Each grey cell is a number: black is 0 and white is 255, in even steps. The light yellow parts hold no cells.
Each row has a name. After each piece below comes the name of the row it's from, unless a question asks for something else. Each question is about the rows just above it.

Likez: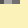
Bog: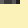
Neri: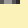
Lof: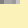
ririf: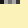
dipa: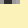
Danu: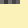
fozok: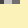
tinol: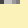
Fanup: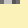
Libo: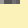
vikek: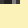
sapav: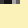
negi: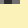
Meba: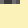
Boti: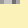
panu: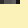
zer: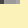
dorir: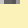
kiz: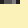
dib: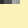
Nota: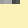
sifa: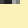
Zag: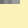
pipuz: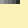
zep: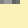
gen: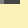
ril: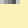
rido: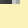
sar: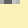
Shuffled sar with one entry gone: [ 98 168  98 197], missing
[183]
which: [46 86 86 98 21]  panu
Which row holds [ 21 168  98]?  sapav
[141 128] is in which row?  Zag
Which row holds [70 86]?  Nota
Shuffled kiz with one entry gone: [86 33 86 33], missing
[128]
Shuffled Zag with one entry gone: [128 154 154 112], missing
[141]

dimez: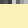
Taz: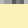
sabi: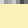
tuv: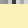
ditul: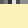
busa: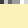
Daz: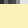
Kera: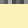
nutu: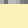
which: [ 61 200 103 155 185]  dimez
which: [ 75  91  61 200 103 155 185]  dimez

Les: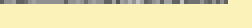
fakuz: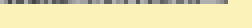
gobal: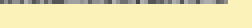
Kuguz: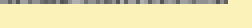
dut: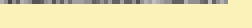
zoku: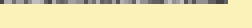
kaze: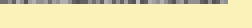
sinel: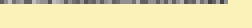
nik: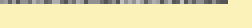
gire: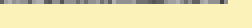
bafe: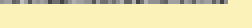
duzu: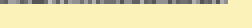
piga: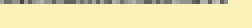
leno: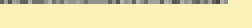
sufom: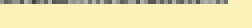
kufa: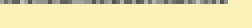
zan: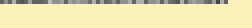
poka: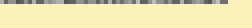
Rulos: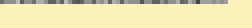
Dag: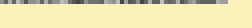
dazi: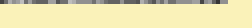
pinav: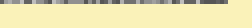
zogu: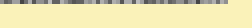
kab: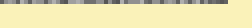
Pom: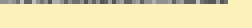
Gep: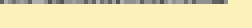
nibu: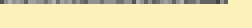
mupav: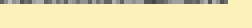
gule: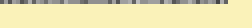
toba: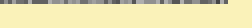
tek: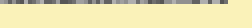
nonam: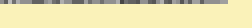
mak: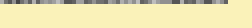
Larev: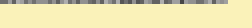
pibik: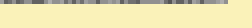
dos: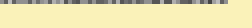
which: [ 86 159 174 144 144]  kaze
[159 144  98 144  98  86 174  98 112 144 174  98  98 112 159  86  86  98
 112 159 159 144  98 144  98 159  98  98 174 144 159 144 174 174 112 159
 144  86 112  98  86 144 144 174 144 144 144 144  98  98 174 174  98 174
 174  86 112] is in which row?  tek
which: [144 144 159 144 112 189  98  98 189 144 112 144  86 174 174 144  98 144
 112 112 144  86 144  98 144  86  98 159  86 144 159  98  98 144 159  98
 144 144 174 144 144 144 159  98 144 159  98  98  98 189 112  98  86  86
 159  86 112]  Pom
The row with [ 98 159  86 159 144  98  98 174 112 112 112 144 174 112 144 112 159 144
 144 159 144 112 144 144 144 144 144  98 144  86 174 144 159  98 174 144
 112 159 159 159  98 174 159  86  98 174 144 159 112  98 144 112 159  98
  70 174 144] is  leno
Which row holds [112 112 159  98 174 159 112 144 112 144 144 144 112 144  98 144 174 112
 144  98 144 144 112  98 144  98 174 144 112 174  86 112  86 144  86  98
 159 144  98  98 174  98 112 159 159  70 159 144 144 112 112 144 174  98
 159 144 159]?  Larev
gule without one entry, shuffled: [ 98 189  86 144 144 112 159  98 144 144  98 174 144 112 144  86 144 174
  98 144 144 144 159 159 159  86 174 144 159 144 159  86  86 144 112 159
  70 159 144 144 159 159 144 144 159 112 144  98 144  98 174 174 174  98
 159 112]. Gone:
[128]

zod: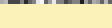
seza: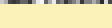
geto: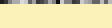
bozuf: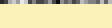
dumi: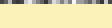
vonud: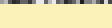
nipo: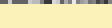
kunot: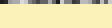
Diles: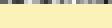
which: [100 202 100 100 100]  nipo
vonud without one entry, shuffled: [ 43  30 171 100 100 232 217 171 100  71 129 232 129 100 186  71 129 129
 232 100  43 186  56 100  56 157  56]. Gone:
[87]
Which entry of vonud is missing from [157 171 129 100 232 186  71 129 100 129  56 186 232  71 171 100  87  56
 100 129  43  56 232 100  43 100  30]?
[217]
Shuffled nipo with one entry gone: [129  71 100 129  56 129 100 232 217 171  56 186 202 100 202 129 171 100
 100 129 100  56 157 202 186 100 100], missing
[116]
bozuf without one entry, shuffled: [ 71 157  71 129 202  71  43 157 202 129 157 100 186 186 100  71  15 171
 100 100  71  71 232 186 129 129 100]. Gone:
[142]
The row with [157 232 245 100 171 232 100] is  seza

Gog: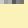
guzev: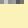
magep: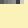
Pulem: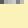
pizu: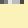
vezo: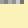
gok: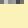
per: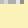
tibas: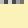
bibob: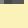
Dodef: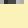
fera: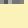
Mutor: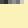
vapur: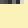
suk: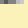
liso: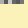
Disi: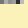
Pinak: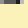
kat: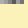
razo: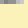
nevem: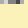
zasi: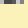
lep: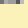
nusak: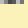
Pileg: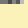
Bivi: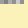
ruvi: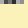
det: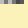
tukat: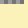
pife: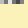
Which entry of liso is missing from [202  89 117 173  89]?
[103]
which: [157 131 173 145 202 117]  vezo
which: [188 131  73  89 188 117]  nusak
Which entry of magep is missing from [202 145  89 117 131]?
[61]

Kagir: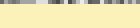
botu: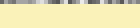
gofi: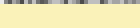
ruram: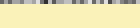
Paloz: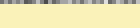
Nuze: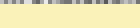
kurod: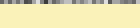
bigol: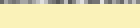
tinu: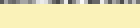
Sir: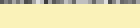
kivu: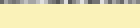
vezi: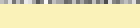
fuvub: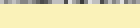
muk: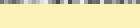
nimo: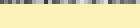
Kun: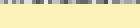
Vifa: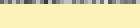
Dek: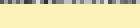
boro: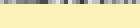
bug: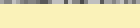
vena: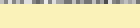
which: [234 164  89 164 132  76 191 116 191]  tinu
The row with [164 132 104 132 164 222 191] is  muk
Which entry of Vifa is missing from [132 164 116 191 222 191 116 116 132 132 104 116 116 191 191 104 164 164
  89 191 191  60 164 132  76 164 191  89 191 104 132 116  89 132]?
[176]
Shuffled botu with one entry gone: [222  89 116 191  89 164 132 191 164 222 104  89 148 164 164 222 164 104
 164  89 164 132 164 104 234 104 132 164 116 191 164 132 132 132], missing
[206]
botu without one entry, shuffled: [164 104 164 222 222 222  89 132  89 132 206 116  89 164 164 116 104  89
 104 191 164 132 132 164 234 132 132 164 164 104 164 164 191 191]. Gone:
[148]

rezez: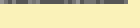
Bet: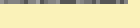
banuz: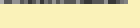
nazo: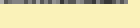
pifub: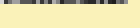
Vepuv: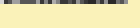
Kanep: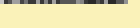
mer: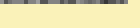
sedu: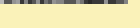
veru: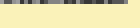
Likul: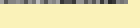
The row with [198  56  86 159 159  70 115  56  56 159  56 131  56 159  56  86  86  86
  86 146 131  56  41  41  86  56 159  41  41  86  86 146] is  Kanep
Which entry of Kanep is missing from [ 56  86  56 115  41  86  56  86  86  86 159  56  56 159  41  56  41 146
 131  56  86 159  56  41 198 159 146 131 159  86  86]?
[70]
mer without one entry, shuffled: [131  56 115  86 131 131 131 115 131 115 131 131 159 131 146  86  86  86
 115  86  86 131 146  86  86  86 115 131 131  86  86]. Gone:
[102]

